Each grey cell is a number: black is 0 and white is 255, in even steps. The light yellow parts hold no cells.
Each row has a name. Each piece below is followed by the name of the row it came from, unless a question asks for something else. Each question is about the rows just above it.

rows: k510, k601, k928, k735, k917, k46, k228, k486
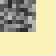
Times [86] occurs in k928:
1
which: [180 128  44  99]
k510

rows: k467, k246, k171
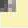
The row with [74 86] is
k467
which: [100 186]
k171
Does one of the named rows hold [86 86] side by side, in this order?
no
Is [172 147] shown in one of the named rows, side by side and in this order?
no
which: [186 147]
k171
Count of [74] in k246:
1
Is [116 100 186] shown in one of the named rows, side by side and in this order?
yes

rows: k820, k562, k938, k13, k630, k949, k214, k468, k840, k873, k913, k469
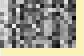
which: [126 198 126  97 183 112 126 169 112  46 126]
k949
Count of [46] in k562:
0
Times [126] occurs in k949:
4
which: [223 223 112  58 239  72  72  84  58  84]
k938
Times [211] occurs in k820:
1
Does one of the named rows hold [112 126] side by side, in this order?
yes
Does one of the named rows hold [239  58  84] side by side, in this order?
yes

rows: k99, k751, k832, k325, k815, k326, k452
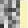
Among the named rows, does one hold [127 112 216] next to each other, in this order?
no
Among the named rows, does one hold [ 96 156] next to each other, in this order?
yes

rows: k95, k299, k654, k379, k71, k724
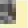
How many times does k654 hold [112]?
0
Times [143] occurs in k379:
2
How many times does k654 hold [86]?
1
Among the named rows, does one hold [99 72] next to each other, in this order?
yes
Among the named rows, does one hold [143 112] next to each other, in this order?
yes

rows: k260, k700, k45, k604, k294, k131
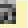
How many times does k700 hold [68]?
3
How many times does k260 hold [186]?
3
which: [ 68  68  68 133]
k700
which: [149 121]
k45

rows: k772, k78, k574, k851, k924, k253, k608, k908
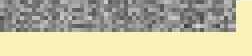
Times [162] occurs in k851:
7
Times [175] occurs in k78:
8
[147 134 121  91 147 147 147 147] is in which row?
k78

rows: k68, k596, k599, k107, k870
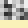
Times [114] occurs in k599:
1
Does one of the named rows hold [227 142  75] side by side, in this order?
yes
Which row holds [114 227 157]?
k870
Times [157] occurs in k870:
2
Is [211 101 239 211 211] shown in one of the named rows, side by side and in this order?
no
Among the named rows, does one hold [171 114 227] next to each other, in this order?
yes

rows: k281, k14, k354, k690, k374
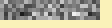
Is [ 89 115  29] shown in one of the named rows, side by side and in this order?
yes
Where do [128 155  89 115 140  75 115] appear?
k281
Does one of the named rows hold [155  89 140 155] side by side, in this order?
no
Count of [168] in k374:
6
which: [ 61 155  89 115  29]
k690
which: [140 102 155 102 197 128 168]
k281

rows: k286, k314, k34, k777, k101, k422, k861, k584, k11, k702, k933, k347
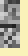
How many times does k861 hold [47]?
3
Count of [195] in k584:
1
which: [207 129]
k584
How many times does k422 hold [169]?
3

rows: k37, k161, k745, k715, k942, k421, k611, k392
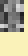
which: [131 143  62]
k421
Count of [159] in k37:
1
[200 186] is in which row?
k745
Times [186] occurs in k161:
1
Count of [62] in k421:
2

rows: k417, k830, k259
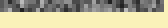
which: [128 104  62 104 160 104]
k830
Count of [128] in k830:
5
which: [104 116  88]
k259

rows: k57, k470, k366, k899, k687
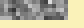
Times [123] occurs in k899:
8
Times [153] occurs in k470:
2

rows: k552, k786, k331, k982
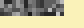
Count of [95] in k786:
6
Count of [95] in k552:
4

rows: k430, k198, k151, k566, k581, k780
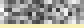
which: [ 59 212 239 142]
k151
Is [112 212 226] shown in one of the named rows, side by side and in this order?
no

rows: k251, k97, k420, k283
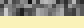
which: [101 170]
k283
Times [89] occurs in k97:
2
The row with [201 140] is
k283
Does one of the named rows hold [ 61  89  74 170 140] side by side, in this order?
no
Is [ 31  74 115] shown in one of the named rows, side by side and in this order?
no

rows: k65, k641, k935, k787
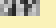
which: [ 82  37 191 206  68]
k787
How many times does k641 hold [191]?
3

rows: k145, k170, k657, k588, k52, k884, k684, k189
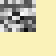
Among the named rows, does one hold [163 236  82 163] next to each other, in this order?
no
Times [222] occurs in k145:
4
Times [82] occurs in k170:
4

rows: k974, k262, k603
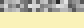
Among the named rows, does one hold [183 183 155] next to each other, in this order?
yes
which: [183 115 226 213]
k262
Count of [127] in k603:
1

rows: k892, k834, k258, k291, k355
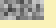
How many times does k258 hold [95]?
3
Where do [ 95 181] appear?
k834
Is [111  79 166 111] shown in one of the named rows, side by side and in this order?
yes
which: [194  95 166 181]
k834
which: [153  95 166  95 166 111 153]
k258
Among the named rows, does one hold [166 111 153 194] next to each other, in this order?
yes
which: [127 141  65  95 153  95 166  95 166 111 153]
k258

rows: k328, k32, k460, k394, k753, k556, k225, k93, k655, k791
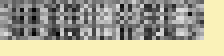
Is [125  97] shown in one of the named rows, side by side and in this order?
yes
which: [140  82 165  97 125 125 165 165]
k791
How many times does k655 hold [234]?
0
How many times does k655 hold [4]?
2

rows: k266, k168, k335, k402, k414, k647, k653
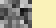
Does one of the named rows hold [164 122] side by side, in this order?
yes
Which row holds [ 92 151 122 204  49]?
k647

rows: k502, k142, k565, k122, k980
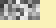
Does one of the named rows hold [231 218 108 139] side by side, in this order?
yes
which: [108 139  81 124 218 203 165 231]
k565

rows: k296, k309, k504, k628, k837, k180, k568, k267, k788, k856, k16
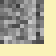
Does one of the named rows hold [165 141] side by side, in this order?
yes
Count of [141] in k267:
4
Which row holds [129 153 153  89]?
k568
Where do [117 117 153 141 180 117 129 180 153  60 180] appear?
k628
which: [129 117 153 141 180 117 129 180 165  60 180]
k788

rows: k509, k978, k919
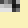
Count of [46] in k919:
0
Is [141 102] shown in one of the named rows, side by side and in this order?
yes
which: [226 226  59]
k919
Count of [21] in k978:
1
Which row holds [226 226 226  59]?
k919
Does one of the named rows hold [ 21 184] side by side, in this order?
no

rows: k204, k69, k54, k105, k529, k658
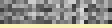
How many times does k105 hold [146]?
3
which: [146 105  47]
k658
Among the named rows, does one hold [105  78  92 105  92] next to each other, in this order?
no
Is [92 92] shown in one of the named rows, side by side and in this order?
yes

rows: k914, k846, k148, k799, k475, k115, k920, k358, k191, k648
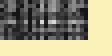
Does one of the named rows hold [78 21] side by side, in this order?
yes
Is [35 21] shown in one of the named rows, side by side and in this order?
yes
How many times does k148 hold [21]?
5
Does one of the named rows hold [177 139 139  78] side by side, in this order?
yes

